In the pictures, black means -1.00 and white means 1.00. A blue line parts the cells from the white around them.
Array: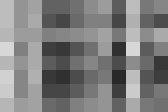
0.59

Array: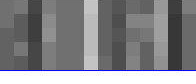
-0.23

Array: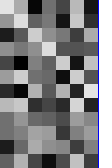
-0.78

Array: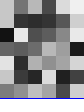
0.56

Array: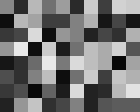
-0.56

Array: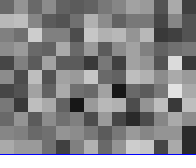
0.05

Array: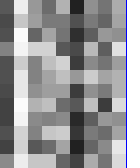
-0.48
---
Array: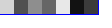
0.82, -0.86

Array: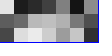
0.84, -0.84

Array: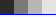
0.78, -0.66

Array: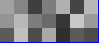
0.56, -0.63

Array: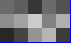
0.59, -0.69

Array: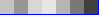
0.80, -0.50

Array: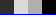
0.71, -0.97

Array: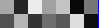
0.85, -0.94

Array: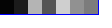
0.62, -0.97

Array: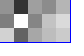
0.99, -0.60
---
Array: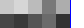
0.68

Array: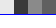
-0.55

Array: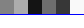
0.35

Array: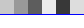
0.20

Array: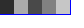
0.34

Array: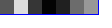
0.73

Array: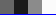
-0.80
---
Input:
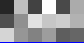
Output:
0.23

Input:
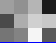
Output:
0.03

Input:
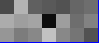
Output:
0.07

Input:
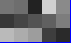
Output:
0.23

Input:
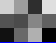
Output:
-0.18

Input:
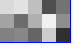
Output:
-0.21

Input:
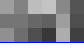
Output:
-0.56
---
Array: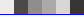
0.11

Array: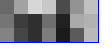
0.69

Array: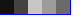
0.56

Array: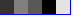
-0.31

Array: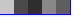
-0.64

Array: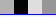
0.74

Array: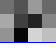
0.21

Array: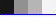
0.42

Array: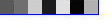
0.61

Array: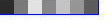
0.77
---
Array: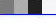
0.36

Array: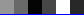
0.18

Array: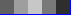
0.24

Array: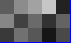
0.27

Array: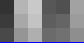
0.53

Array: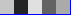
0.55
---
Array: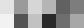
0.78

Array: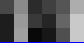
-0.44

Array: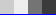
0.61

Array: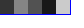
-0.59

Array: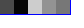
-0.42

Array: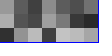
0.20

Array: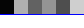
-0.96

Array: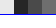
0.83

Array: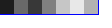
-0.77
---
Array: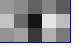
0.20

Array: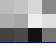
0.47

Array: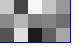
0.58

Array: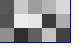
-0.31

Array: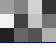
0.25

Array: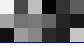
0.90

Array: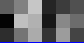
-0.26

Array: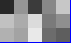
-0.69

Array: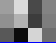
0.24
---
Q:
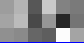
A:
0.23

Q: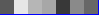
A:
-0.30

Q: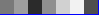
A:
-0.05

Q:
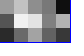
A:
0.22

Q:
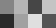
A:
0.04

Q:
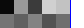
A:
-0.93

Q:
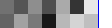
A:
-0.11

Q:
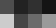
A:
-0.39

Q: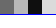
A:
-0.17

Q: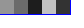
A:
0.17
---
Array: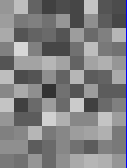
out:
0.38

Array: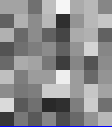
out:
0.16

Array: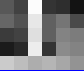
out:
0.31

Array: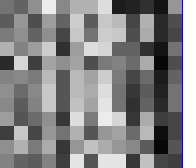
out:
-0.45

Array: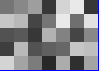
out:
-0.63
